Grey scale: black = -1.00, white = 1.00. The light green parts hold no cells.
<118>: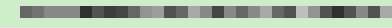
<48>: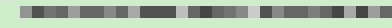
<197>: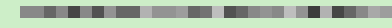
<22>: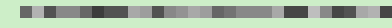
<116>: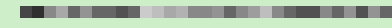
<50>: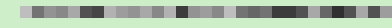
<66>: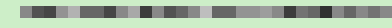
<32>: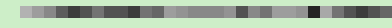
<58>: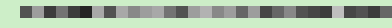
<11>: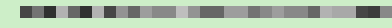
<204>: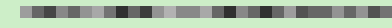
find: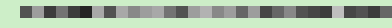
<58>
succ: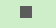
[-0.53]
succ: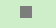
[-0.20]

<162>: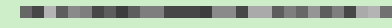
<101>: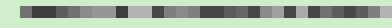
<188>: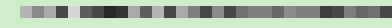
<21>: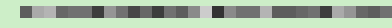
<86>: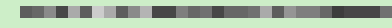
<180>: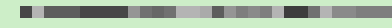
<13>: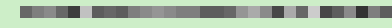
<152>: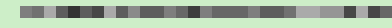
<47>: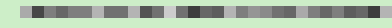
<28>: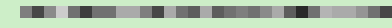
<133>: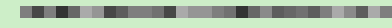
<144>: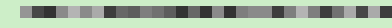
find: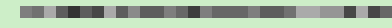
<152>
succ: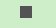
[-0.11]
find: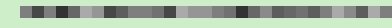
<133>
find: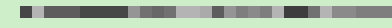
<180>
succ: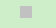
[-0.27]
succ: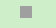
[-0.44]
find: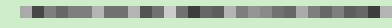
<47>

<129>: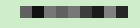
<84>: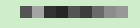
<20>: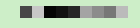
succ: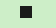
[0.01]
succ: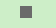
[0.10]
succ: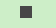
[0.56]
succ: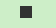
[-0.70]
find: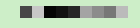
<20>

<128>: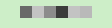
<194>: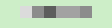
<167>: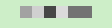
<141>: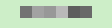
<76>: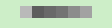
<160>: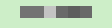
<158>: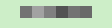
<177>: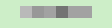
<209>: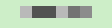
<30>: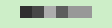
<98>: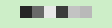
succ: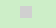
[-0.44]
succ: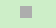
[-0.27]
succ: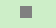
[-0.36]

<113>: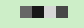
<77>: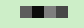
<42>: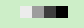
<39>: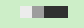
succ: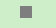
[-0.44]
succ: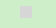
[-0.44]
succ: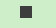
[-0.99]

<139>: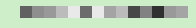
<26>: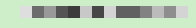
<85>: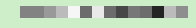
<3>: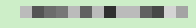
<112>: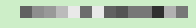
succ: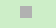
[-0.07]
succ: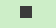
[0.57]
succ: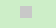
[-0.44]

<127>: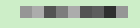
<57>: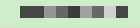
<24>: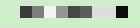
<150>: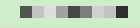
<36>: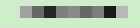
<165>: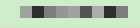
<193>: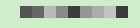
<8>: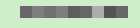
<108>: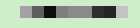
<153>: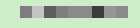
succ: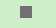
[-0.02]
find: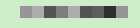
<127>
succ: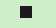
[0.44]

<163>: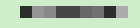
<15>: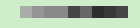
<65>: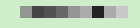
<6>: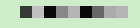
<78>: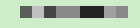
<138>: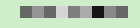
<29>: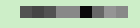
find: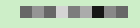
<138>
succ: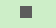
[0.50]
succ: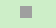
[0.07]
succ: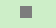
[0.34]
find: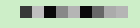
<6>
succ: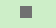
[-0.65]
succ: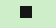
[0.07]

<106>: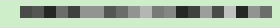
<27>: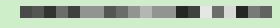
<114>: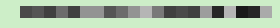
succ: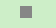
[-0.70]
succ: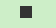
[-0.15]
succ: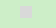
[-0.70]

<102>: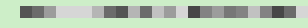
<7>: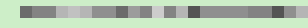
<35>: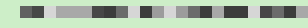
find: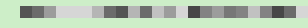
<102>
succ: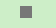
[0.03]
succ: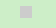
[0.03]
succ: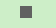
[-0.44]

